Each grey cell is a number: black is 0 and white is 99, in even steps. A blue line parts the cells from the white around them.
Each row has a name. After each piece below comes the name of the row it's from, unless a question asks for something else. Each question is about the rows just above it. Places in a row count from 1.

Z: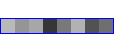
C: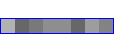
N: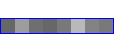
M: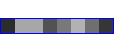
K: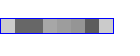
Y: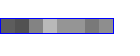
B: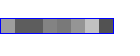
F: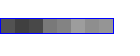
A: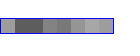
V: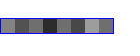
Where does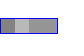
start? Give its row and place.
Y, 3
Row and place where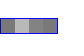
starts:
N, 5
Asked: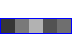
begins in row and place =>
Z, 4
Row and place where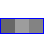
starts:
C, 6
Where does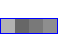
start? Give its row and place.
C, 1
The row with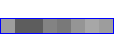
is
A
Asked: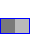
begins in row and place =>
N, 5

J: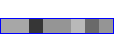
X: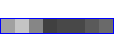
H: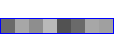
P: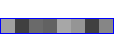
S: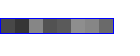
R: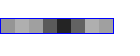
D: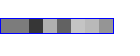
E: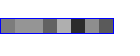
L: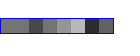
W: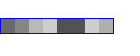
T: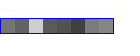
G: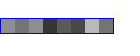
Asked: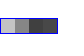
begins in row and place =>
X, 2
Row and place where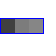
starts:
T, 6
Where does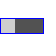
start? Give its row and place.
W, 4
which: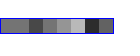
L
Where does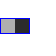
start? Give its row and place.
E, 5

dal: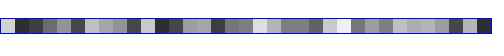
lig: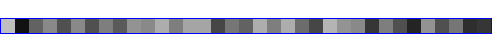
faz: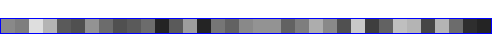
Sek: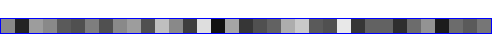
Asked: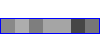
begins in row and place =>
lig, 11
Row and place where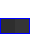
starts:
lig, 34
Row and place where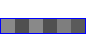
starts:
lig, 4
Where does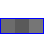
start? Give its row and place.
Sek, 33
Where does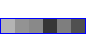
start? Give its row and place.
lig, 24
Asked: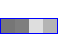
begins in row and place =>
dal, 17
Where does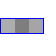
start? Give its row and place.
lig, 12

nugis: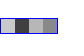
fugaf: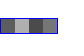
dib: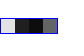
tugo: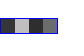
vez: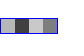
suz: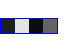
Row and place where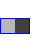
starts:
vez, 1
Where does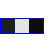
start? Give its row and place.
suz, 1
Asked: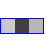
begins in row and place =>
nugis, 1

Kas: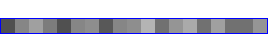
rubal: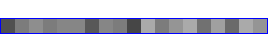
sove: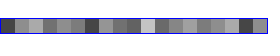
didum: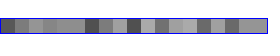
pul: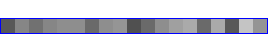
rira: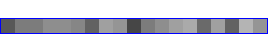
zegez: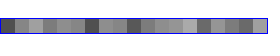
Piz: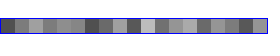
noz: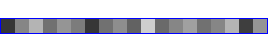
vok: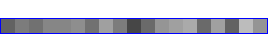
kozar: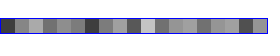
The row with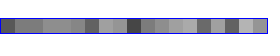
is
rira
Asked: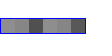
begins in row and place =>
zegez, 5
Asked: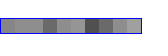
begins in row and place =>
pul, 4
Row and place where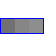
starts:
pul, 3
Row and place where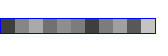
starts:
kozar, 1
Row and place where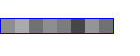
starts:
sove, 2
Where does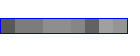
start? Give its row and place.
rira, 1

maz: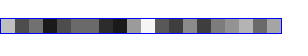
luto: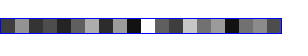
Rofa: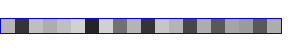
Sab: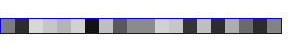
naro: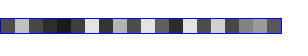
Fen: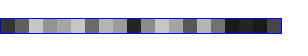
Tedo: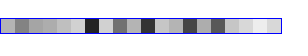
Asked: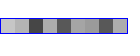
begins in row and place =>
Rofa, 12
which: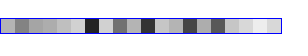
Tedo
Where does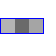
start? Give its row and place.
maz, 18
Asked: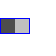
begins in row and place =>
naro, 1
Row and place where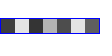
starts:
naro, 6

